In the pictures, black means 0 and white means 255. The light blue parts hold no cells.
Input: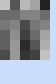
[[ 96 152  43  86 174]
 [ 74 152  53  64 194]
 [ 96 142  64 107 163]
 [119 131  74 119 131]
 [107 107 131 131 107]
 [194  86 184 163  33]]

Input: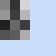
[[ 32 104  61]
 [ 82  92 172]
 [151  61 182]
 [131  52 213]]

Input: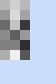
[[128 128  45]
 [106 196  57]
 [174 239  86]
 [140  95 152]
 [152 218 164]
 [184 208 184]]

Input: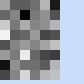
[[102 133   5 121 145  81]
 [163  92  92 112 181  26]
 [243  92 102 154  70  81]
 [ 17 145 112 112  92 181]
 [ 81 133 154 133 163 192]
 [203 121 172 133 145 181]
 [ 70 133 213 121 181 192]
 [154 121 234 102  70  61]]

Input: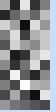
[[209 160  16 220 150]
 [189  28  50 189 229]
 [126 220  62 178 199]
 [ 72 169  72  16 229]
 [ 62 241  93  39 138]
 [150 115 103  84  72]
 [138  50 115 220  72]
 [ 39 103 150 103 189]
 [ 84 209 160 138 199]
 [169  39 229  50 126]
 [126  72 251 178 169]]

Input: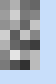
[[122  80  49 187]
 [177 102  80  61]
 [145 166 102 196]
 [145 177 111 102]
 [157 207 122 133]
 [133 228 157 187]
 [207  92 196 133]]

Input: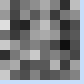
[[222  46  35 142 190 120  35  78]
 [152 170  69  88  88 179  58 161]
 [201  98  78 130  78  88 109 130]
 [109  58  98 161 170 152  69  88]
 [201 152 109 130 109  69  15  78]
 [179  78 120 142 170 130  46 190]
 [152  69 142  88 142  58 120 142]
 [ 46 120 161 201 109 130  98  69]]

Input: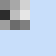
[[159 108 127]
 [137 168 210]
 [ 44 190 230]]
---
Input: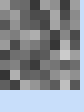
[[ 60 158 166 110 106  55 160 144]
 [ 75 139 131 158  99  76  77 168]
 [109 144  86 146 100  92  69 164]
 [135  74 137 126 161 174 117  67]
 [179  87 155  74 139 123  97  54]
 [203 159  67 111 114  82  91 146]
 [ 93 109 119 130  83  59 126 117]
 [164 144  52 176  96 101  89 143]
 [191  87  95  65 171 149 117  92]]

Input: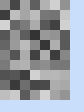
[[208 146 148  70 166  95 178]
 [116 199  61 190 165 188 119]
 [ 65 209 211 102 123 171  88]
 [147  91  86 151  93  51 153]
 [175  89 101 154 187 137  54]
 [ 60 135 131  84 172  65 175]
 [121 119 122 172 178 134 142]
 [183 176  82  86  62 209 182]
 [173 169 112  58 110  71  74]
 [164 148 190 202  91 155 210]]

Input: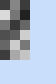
[[134  59  62]
 [118  33 218]
 [ 57 102 119]
 [ 93 206  79]
 [204 120 102]
 [168 196  61]]

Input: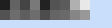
[[176 232  31  99  68 121  34  83  91]
 [134 152  82 109  94 109  77 101 106]]

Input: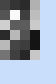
[[ 43 177  69  52]
 [ 63 189  84 249]
 [ 92 202 207  92]
 [ 82  20  42 184]
 [ 61  20 185  69]
 [ 39 199 116  63]]

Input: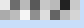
[[ 34 201 233 109 186  89 199 186]
 [186 213 171 188 245 143 221 100]]

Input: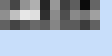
[[ 11 101 114  70 147 176  37 152  62  94]
 [119 160 143 192 231 223  47 139  78 137]
 [ 60  97  97  68  85 105  93 133  91  91]]

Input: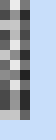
[[235 121 116]
 [146  43  73]
 [199 101 194]
 [186  72  70]
 [231 115 100]
 [139  45 198]
 [232 118 104]
 [128  34 140]
 [226 110  93]
 [147  43  73]
 [150  44  72]
 [198  99 196]]

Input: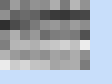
[[182 146 108 157 123 146 141 173 123]
 [ 67  71 144  99 107  99  72  58  55]
 [156 141  47  75  94 122 144 152 136]
 [122  81 140 174 130 152 109 125 129]
 [193 236 127 181 184 176 191 198 209]
 [172 142 179 155 141 154 143 163 155]
 [173 124 235 204 214 195 193 165 171]]
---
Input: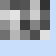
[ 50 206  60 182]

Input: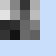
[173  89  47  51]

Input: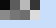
[ 53 111]

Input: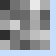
[174 173 116 117 177]

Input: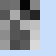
[134  67  85 140]

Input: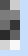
[205 124]

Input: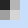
[181 160]
